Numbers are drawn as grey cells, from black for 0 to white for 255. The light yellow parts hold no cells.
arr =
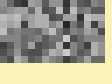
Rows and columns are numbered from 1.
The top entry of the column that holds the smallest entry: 52
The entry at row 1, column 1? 147
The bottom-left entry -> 105
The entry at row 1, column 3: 64
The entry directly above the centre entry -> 132
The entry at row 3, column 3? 189
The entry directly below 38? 79
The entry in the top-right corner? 117
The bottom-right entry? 105
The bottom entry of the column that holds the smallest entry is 64
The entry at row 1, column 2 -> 105
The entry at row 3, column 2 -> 175
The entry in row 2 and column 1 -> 132
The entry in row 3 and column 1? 189
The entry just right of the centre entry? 117
